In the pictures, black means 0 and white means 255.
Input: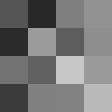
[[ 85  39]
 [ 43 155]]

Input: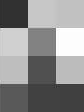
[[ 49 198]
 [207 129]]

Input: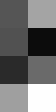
[[ 85 164]
 [ 81  12]]

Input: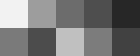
[[242 157]
 [122  76]]

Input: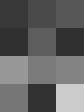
[[56 74]
 [48 93]]

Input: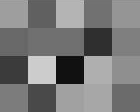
[[158  97]
 [104 112]]

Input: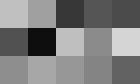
[[192 160]
 [ 81  14]]
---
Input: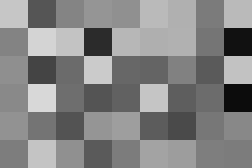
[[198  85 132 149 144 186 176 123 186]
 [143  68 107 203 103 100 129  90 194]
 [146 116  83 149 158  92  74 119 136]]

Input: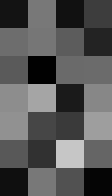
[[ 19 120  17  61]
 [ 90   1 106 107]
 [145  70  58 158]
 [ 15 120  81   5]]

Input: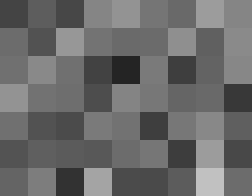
[[ 68  93  71 133 147 117 105 156 133]
 [112 137 112  66  36 122  62  99 135]
 [112  82  75 122 114  62 119 136  95]
 [100 125  50 164  75  74  92 193 108]]

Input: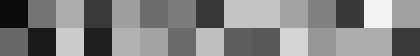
[[ 11 115 172  57 159 109 124  55 196 196 163 129  56 243 160]]

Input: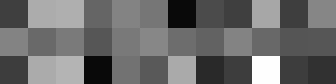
[[ 63 172 175 101 131 118   9  75  63 167  62 134]
 [ 61 171 180   9 114  89 170  41  61 254  61  49]]

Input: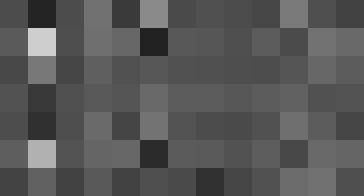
[[ 76  36  76 113  58 138  74  80  76  71 122  79  66]
 [ 72 120  70  95  81  87  81  80  78  77  85 103  92]
 [ 77  48  78 106  69 115  83  76  74  81 111  92  70]
 [ 67  97  66  89  66  79  74  49  70  81 108 113  79]]
